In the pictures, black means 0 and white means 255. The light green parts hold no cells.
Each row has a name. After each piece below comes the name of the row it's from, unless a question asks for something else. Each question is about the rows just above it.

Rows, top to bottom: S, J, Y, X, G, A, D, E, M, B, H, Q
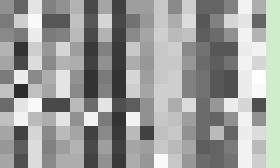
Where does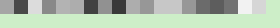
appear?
G
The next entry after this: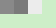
[122]
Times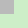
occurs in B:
3
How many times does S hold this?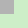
1
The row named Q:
[165  79 220 137 173 173  65 145  57 173 151 249 199 151 107 100 114 242
 206]
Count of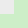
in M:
0
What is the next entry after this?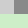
[114]

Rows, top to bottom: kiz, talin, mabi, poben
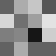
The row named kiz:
[ 98 172 198  86]
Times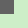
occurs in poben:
3
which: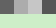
kiz

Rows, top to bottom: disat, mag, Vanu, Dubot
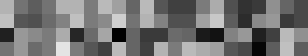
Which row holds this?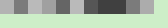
disat
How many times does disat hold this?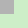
3

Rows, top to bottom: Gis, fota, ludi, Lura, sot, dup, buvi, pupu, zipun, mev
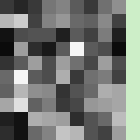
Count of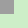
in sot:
3
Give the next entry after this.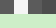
[11]
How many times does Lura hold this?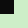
2
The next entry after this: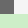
[91]
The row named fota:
[182 204  65 131 151 105  97 137  65]
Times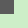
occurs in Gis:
1

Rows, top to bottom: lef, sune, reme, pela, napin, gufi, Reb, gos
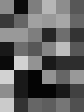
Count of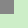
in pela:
1
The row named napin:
[ 10 210 147  25  45  45]
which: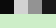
napin
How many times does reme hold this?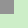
0
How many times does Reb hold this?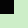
2
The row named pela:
[ 25 110  87 134 190  87]
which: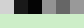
gufi

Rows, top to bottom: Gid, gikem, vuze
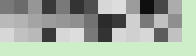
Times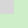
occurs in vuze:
4
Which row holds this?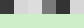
vuze

